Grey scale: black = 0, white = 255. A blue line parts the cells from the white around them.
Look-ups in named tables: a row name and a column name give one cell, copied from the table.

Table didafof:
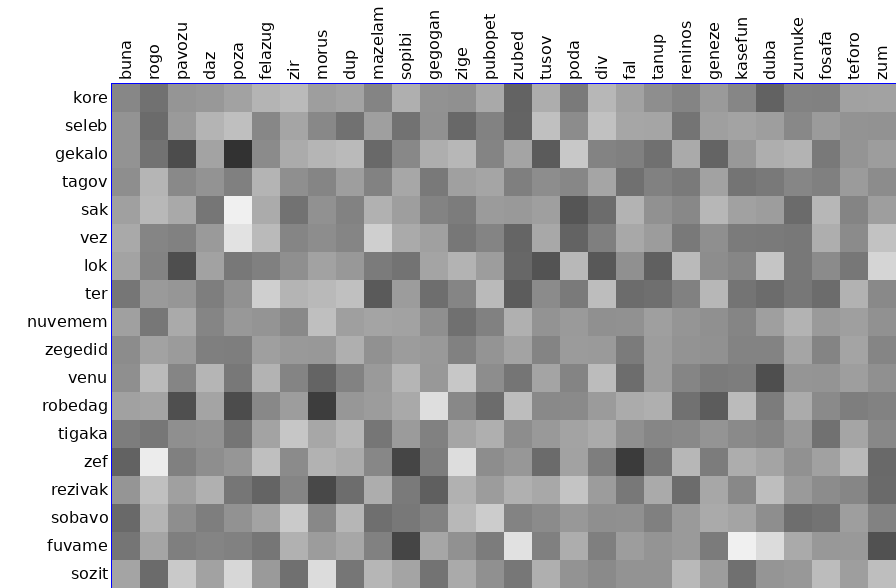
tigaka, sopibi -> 155
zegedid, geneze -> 145
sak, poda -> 85
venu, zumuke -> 149
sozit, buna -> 164
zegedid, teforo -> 164

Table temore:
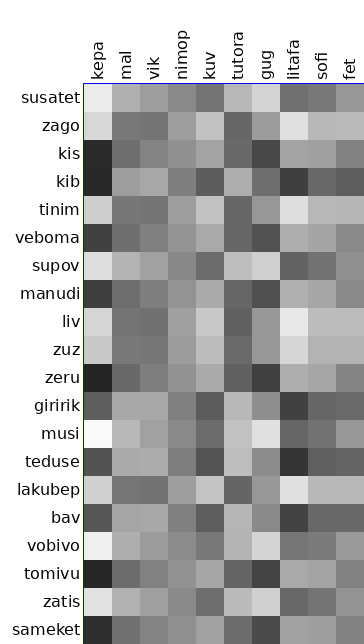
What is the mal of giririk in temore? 168
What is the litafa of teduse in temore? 53
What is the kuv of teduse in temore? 84
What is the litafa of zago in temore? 224
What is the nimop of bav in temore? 128
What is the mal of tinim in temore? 119
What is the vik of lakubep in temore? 115

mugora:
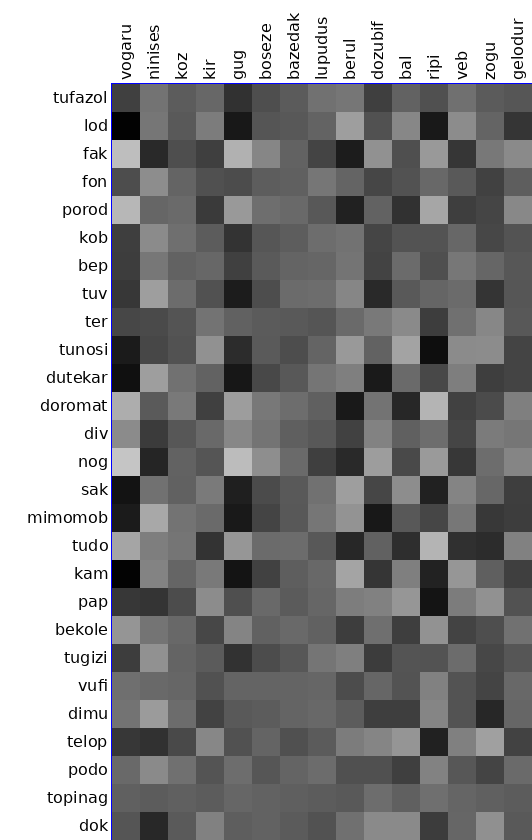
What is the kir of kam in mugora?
121
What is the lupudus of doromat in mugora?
96
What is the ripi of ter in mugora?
61
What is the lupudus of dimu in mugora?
104
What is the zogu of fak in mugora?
120
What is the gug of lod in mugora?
24
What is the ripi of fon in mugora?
104
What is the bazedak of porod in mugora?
105
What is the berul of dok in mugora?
112
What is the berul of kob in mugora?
114
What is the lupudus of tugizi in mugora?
117
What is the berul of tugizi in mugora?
127
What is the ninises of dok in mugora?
40
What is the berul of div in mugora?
65
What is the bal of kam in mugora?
127
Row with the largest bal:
tunosi

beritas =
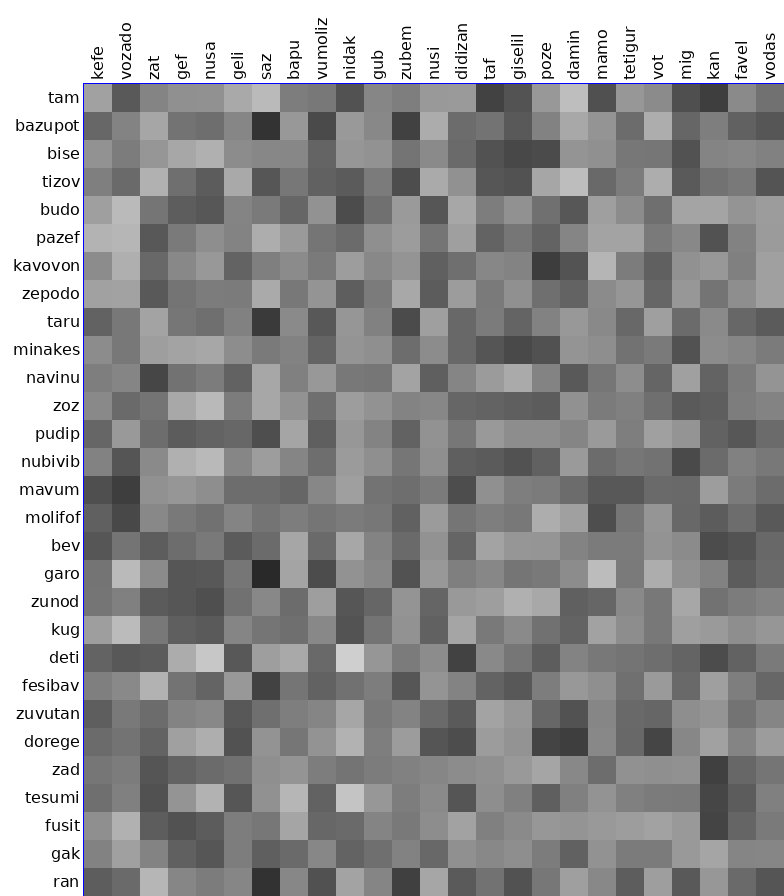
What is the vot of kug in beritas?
120
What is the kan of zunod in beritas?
114
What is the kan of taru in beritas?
138
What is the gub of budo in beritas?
112
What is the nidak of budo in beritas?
76
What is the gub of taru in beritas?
129
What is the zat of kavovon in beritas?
104
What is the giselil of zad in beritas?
153
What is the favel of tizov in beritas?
121
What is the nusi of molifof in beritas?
155
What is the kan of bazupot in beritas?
126
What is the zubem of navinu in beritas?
163
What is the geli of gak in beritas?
125
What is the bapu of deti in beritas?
169
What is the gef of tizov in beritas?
111
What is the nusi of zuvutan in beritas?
106
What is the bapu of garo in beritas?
164
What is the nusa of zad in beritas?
107
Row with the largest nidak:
deti

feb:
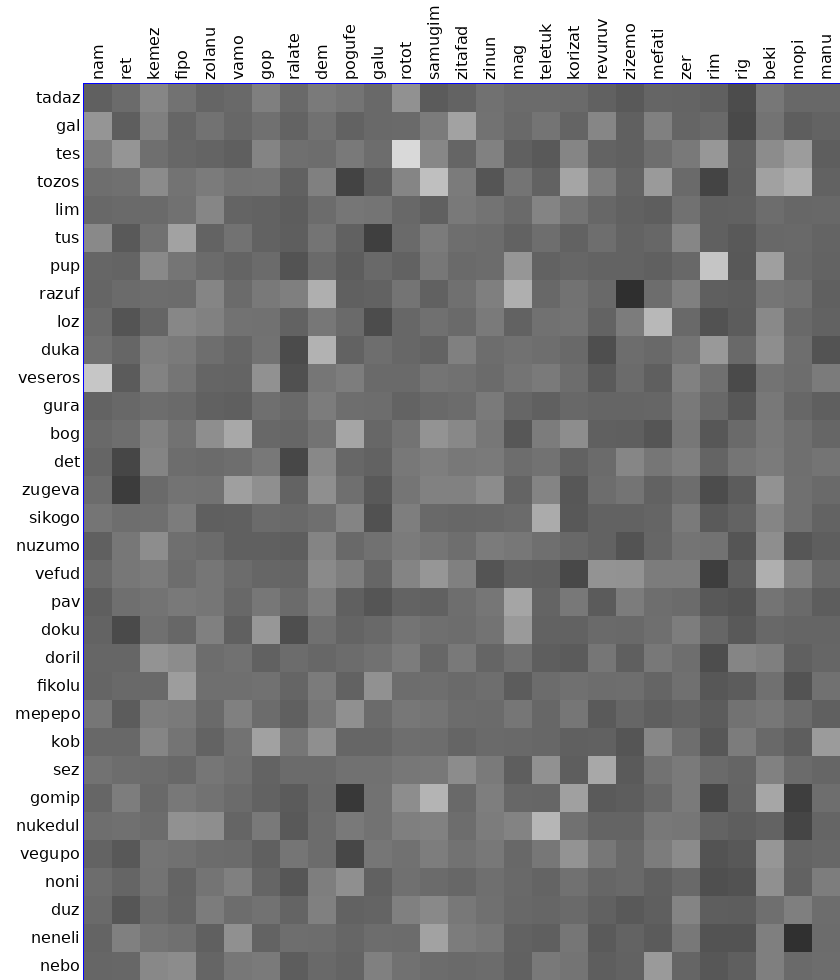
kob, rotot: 110
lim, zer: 113
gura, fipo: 106
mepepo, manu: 96
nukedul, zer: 118
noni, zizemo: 105
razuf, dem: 175

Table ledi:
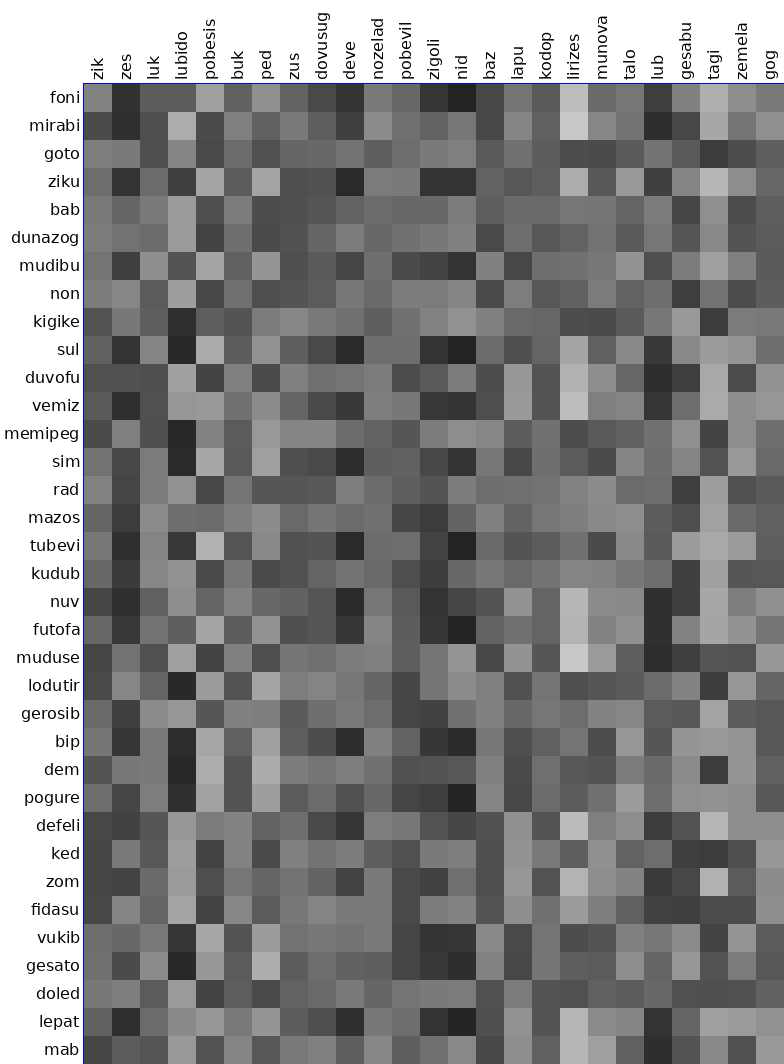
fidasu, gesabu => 62
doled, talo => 92
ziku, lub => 64
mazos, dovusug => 117
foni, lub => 62
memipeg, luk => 79
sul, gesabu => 137
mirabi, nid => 118
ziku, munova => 88
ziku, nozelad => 123
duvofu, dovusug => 112
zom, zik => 69
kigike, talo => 90
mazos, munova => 137
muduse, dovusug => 112
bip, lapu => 79

